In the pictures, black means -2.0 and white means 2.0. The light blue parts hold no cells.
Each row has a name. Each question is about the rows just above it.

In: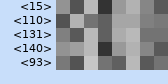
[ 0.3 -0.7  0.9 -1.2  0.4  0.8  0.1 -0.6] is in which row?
<15>
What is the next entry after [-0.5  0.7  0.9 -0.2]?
[-0.2]
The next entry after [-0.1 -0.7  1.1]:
[-0.2]
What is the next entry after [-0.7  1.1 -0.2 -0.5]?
[0.9]

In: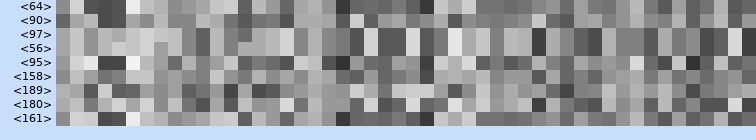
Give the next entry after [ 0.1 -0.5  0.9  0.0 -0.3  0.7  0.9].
[1.3]
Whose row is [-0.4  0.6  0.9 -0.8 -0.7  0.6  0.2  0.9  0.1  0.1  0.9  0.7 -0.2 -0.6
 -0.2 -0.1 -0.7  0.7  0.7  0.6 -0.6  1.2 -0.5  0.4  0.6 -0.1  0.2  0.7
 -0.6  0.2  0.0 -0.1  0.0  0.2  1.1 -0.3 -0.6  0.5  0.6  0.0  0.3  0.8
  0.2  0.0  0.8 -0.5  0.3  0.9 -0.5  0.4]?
<90>
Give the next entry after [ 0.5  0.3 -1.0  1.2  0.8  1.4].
[-0.5]
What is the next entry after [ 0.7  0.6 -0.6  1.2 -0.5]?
[0.4]
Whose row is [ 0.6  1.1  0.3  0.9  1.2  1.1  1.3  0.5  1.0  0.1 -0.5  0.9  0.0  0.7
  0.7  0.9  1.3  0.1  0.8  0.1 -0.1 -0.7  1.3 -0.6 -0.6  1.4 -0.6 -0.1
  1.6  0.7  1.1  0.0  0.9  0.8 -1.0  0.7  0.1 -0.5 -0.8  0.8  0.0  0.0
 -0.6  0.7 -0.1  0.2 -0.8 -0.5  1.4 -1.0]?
<56>
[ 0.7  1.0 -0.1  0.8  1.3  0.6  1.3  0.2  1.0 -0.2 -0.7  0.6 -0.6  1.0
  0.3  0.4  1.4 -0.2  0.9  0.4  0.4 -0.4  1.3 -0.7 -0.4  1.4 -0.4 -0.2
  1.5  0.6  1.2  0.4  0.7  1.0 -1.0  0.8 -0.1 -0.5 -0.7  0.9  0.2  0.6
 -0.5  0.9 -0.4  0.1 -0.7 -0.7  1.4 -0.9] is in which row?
<180>
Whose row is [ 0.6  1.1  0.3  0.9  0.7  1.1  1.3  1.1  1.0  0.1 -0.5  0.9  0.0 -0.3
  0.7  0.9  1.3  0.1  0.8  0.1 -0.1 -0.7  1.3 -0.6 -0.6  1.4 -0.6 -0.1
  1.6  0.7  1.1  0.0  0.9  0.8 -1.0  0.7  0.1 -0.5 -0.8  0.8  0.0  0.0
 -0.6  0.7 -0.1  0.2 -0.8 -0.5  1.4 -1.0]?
<97>

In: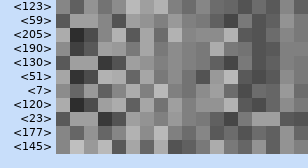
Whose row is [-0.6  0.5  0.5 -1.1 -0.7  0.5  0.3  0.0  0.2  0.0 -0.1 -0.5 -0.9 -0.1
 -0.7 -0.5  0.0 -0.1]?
<130>
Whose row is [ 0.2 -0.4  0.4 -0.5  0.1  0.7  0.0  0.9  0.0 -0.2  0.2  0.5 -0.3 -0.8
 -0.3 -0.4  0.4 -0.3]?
<7>
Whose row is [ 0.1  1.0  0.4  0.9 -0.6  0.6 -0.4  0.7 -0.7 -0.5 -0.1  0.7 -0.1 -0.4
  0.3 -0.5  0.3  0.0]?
<145>
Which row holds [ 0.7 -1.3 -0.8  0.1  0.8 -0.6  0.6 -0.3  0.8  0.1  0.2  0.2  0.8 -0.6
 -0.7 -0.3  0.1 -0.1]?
<205>

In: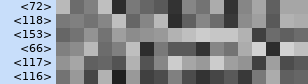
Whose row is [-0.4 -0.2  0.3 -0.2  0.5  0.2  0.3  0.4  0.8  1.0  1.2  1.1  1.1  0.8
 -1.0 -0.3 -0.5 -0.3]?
<153>
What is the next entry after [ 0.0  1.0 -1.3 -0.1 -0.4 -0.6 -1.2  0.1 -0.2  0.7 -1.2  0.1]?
[0.6]
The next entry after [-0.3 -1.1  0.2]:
[0.5]
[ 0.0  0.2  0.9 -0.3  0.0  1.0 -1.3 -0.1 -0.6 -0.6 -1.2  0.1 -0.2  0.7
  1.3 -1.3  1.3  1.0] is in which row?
<66>
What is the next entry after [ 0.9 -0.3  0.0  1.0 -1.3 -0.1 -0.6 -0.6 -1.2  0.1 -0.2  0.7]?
[1.3]
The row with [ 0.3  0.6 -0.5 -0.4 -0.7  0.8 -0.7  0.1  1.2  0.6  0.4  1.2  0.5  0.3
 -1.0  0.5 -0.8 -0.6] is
<117>

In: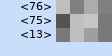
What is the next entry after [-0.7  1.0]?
[1.1]
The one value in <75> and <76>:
[1.0]
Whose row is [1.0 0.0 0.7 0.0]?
<76>
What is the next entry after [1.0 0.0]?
[0.7]
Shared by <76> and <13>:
[1.0]
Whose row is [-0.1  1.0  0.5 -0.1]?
<13>

